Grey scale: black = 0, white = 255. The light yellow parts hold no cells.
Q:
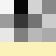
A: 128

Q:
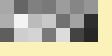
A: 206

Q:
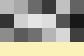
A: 91

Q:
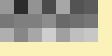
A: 135

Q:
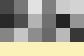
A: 197

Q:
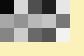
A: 204

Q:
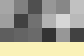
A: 100
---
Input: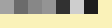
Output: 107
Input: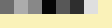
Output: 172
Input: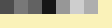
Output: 120
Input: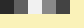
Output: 96
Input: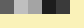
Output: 191
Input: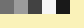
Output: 155
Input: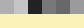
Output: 197
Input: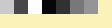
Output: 71
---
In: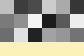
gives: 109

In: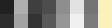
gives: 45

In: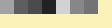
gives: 162

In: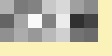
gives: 144

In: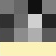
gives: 76

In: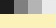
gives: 29

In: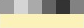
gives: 156
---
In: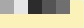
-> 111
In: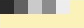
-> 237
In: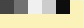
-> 13
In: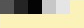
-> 229
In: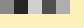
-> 174
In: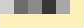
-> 167
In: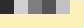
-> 194
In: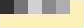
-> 174
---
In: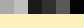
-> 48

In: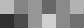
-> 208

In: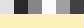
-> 251

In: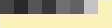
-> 111

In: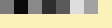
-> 89

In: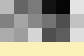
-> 79

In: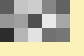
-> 226
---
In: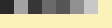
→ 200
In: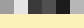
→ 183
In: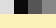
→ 135
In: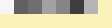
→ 181
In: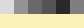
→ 127
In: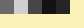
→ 37
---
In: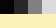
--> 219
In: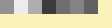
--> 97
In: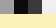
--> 239
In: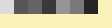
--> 37
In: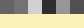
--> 80
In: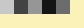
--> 108
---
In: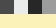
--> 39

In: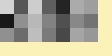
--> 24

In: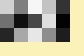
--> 3

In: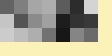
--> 23

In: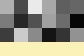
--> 6

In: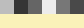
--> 53

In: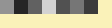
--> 37
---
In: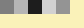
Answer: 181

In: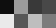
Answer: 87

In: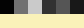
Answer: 113

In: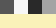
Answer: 247

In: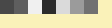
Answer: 94

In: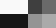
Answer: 22

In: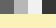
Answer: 183
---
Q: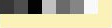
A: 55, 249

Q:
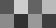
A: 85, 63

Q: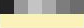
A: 36, 109

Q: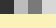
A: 50, 215

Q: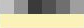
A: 195, 159

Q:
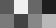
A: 89, 184

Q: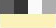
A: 96, 173
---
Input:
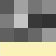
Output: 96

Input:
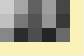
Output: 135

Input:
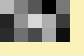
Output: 43

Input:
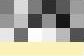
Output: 231

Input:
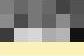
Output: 59

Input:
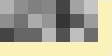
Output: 68

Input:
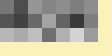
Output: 183

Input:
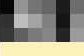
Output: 55
